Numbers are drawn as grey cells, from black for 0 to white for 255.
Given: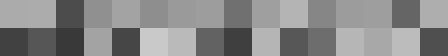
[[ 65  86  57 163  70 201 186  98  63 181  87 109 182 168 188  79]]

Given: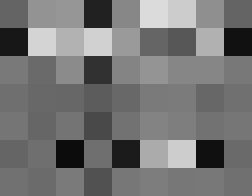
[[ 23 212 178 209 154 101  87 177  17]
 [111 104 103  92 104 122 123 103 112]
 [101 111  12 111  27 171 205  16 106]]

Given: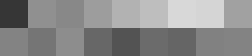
[[131 117 141 103  83 107 101 129 131]]

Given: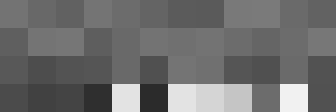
[[ 95 116 118  94 105 115 112 115 108 101 108 119]
 [ 75  65  68  47 227  43 227 213 197 108 241  81]]

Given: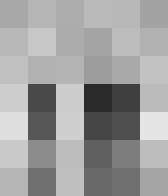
[[184 199 172 164 188 177]
 [205  73 204  42  63 187]
 [201 140 188  96 125 189]]

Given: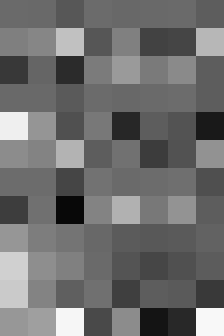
[[127 134 193  86 128  66  69 183]
 [105 105  90 107 104 106 108  93]
 [140 131 179  93 113  60  82 146]
 [ 61 112   8 131 177 120 147  93]
 [208 142 128 106  84  70  80  92]
 [151 159 246  73 140  20  40 248]]

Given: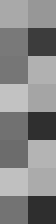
[[121  60]
 [194 165]
 [108 180]
 [115  46]]

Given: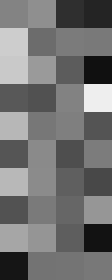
[[205 108 123 121]
 [ 88  81 130 238]
 [ 85 138  78 124]
 [ 82 122 102 150]
 [ 21 115 116 120]]

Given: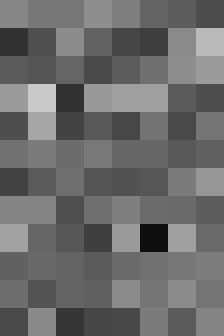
[[ 50  80 140  98  70  62 139 186]
 [155 201  49 153 160 160  91  78]
 [113 123 108 120 102 102  88  96]
 [132 131  79 111 127 107 106  92]
 [ 97 104  99  91 106 113 119 124]
 [ 73 138  53  70  71 123  91 132]]
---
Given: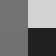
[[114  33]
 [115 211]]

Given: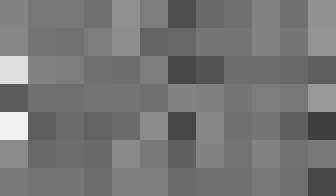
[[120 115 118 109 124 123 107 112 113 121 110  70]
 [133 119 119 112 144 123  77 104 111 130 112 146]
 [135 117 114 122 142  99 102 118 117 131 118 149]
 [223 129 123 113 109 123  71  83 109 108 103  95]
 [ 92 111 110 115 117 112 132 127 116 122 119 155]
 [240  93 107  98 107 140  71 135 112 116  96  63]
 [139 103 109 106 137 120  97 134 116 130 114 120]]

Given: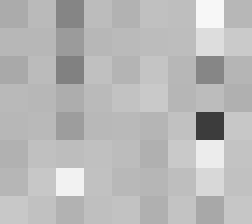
[[200 193 178 191 194 176 195 168 198]
 [171 186 133 188 178 192 190 247 183]
 [183 183 155 183 186 188 189 221 202]
 [169 187 129 192 180 196 183 134 181]
 [185 183 173 186 194 201 182 188 176]
 [183 185 157 184 185 181 193  60 199]
 [177 192 189 192 188 176 201 236 195]
 [182 199 242 193 184 182 190 216 193]]

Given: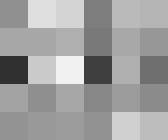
[[147 153 156 146 208 189]
 [144 223 212 125 186 180]
 [167 167 175 121 168 151]
 [ 48 202 241  63 175 111]
 [163 143 167 135 155 139]]

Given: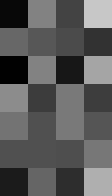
[[ 27 101  45 175]
 [  8 130  67 199]
 [103  87  75  50]
 [  1 130  23 165]
 [140  60 121  61]
 [115  80 121  85]
 [ 80  80  78 119]]

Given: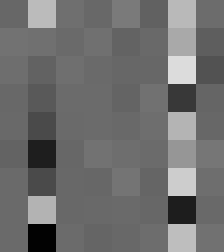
[[106   2 107 101 104 109 190 113]
 [103 187 111 104 122  97 185 108]
 [114 112 106 112  99 105 169  94]
 [110  98 111 106 103 103 220  82]
 [104  89 107 107 100 113  56 101]
 [105  74 106 107 105 110 180 103]
 [ 99  30 103 114 110 107 150 118]
 [106  74 104 103 116 101 205 110]
 [106 179 104 105 106 103  29 105]]
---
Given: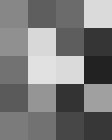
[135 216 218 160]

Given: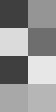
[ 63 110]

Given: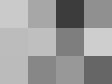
[202 191 152]

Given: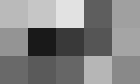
[186  25 102]

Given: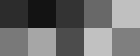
[ 44 166]

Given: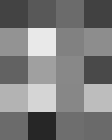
[ 67 233 136 189]
